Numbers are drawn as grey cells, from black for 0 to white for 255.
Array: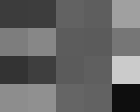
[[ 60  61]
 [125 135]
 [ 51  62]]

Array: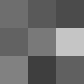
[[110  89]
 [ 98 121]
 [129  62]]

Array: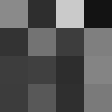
[[138  46]
 [ 51 115]
 [ 61  64]]

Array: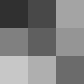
[[ 48  72]
 [128  95]
 [199 175]]

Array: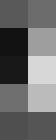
[[ 89 108]
 [ 18 158]
 [ 24 215]]

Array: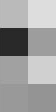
[[186 221]
 [ 41 157]
 [161 208]]

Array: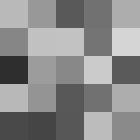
[[185 152]
 [134 193]
 [ 46 156]]

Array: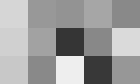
[[214 152]
 [208 162]
 [200 137]]
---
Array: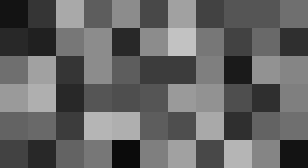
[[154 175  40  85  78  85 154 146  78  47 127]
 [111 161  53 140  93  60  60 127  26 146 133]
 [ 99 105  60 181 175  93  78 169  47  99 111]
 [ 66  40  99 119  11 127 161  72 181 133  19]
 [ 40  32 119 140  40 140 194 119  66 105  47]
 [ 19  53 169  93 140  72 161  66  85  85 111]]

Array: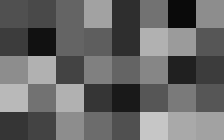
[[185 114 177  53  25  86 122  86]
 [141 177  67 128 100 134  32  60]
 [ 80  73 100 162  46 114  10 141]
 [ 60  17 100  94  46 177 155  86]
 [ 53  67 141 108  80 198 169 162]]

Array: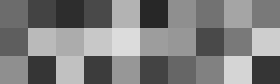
[[143  53 193  60 151  67 102 129 213  53]
 [108  67  45  73 179  39 143 114 165 121]
 [ 94 186 172 200 220 157 151  73 121 206]]

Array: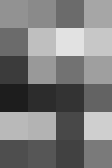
[[185 179  72 207]
 [146 138 107 166]
 [107 191 226 199]
 [ 78  86  65 122]
 [ 59 153 114 159]
 [ 29  44  51  99]]

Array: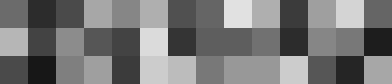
[[182  67 140  86  67 219  52  94  94 113  44 134 120  29]
 [107  44  74 167 134 175  80 101 225 175  59 159 212 101]
 [ 74  23 127 159  59 204 188 120 152 152 204  86  37 167]]

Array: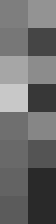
[[200  55]
 [166 140]
 [126 147]
 [119  69]
 [111 134]
 [105  84]
 [ 99  41]
 [ 91  41]]

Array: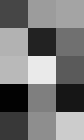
[[185 234  90]
 [178  34 112]
 [ 70 156 164]
 [ 56 142 204]
 [  2 127  22]]

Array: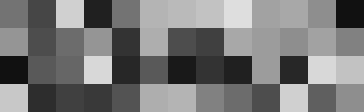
[[200  45  64  57  83 174 180 129 108  77 208  95 142]
 [149  77 108 149  51 174  77  64 168 156 142 162 129]
 [115  70 208  32 115 180 186 194 222 162 168 142  17]
 [ 17  89 102 216  39  89  25  51  32 156  39 216 194]]

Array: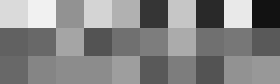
[[218 241 146 212 177  53 198  41 233  18]
 [104 133 140 140 158  89 125  83 146 152]
 [ 97 104 165  83 112 125 171 112 119  89]]
